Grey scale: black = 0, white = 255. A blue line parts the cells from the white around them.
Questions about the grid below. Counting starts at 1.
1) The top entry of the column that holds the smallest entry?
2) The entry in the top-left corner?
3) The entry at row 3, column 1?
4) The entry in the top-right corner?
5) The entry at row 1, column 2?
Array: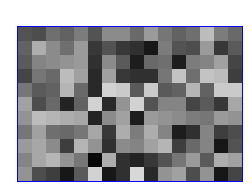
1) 83
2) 83
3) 90
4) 105
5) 77

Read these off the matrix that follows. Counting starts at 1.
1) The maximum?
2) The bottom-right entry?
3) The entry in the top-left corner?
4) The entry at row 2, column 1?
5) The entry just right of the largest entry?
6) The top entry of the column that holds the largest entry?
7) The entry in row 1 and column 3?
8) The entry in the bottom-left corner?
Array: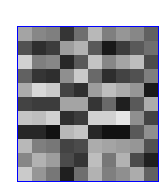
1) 230
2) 97
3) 164
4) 81
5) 143
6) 150
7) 127
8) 202

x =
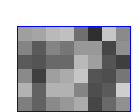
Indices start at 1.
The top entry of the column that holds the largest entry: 138
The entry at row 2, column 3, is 132
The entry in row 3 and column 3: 105
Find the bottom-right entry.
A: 144
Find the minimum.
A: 47
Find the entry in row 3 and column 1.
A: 90
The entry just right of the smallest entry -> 198
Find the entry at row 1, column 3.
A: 185
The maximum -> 206
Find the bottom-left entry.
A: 126
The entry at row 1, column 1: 159
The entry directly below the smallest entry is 152
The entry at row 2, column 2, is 90
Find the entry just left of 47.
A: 111

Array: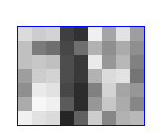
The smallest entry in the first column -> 143
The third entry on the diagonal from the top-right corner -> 151
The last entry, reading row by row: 184
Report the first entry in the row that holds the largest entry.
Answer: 171
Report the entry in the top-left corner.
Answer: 219
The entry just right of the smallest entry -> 97
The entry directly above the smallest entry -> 91
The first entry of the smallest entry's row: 240
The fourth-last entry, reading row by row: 205
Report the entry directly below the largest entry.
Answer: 226
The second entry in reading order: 205
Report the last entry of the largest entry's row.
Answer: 135
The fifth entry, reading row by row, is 50
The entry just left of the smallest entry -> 219
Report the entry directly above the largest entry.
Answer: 234
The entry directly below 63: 71
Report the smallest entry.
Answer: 37
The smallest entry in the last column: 117
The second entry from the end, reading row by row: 178

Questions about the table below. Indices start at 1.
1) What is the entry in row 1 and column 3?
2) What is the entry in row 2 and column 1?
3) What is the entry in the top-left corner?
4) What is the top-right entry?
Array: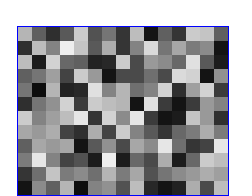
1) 47
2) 47
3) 181
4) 96

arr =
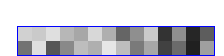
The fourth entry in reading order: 183
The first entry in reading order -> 209
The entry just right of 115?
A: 223
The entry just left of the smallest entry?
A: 107
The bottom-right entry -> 159
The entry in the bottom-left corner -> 115
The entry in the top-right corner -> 93
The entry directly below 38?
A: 32

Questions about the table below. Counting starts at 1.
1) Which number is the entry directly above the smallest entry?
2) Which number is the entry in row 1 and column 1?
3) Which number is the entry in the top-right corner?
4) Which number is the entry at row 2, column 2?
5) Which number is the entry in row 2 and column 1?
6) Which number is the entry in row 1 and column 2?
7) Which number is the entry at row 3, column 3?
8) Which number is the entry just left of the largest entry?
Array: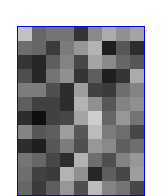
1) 65
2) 193
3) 164
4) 102
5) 110
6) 102
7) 94
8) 164
